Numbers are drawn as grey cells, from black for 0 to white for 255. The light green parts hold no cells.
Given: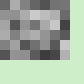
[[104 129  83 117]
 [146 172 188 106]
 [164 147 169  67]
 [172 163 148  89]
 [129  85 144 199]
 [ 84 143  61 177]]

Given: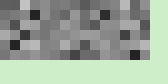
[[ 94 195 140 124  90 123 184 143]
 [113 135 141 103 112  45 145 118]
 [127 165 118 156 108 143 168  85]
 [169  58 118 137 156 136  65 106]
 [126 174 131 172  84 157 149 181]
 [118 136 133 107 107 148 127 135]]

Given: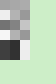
[[164 172]
 [238 153]
 [115 197]
 [246 152]
 [ 64 239]
 [ 63 237]]

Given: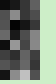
[[ 12  54]
 [ 80  55]
 [ 83  21]
 [105  77]
 [ 14  69]
 [ 63  99]
 [ 84 103]
 [ 20 192]]

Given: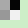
[[169]
 [152]]

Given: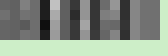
[[101 128  30  94 148 108  48 113]
 [112 114  30  96 148 126  48 113]
 [101  90  15  94 164 108  52 113]
 [101 114  30  94 148 102  48 115]]

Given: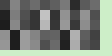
[[ 68  91  80 121  91]
 [ 34  80 194 146 147]
 [ 29  72 183 152 141]
 [145 156  96  38  94]
 [150 156  79  33  86]]

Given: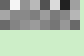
[[100 147  82  33]
 [166 137 156 135]
 [106 145 132 151]]

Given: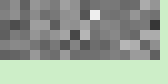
[[121  97 137 160  98 121 106 171]
 [129 110 111 144  85 117 120 121]
 [ 98  93 157 148 164 135 113 122]
 [ 95 115 131 164 181 128 115 173]
 [128 135  99  85  83 100 182 102]
 [ 97 108 118 154 112 120 120 154]]
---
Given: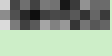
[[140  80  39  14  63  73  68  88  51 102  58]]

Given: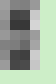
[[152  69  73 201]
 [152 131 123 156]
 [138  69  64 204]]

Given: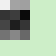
[[ 52  61  10]
 [115 135 104]]

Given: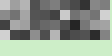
[[139 115 165  84  81  66 202 114 131 116 209]
 [209  69  62 142  78 181  61  76  82  44 131]]

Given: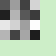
[[ 32 180  88  59]
 [181  67 166  29]]

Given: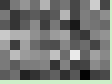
[[121  54  78  91  74  89 181  69 126 113 142]
 [201 177 178 144 121 155 166  73  55 133 147]
 [122 187 155 147 139 192 108 234  97 161 137]
 [ 91 111  34  50  75  96  47  87   3  62  73]]
